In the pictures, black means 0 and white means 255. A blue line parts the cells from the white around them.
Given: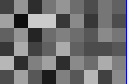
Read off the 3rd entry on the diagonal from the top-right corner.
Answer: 87
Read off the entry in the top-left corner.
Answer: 65
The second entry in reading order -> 149
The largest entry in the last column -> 138
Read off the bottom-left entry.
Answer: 76
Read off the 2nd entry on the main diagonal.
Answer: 15
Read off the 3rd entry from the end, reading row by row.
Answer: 183
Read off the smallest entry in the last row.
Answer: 27
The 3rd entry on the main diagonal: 36
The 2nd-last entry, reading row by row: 65
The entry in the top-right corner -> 97
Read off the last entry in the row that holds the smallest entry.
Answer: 76

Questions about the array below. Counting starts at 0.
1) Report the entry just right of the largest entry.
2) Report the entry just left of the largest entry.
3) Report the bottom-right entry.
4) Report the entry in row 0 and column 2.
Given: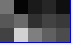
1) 127
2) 66
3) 76
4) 26

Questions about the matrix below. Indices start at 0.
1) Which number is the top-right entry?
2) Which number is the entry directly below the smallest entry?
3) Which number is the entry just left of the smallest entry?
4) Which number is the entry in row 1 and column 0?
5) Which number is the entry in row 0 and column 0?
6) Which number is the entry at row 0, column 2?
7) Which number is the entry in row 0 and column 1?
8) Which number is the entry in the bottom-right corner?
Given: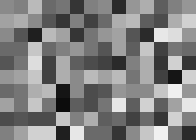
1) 150
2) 198
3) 117
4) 162
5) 138
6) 186
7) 128
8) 42

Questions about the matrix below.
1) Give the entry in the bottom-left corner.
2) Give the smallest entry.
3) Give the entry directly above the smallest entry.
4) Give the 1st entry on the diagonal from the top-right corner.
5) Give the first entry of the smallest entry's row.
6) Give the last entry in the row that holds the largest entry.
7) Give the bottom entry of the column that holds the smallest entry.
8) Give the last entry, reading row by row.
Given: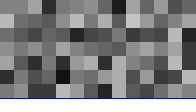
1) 121
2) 17
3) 46
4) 101
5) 46
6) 162
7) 185
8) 130

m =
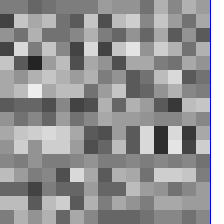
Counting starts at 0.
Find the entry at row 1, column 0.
67
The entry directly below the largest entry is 102
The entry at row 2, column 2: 177
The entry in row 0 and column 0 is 125
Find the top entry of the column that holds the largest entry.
102
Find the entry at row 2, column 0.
147
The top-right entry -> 156
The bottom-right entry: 135
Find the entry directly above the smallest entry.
125
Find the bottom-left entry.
125
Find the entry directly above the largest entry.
177
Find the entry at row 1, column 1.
197
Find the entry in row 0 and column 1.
125

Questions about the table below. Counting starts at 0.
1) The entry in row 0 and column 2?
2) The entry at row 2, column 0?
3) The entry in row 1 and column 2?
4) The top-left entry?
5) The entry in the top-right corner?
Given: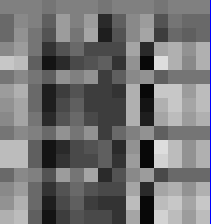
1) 128
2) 105
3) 128
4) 128
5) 128
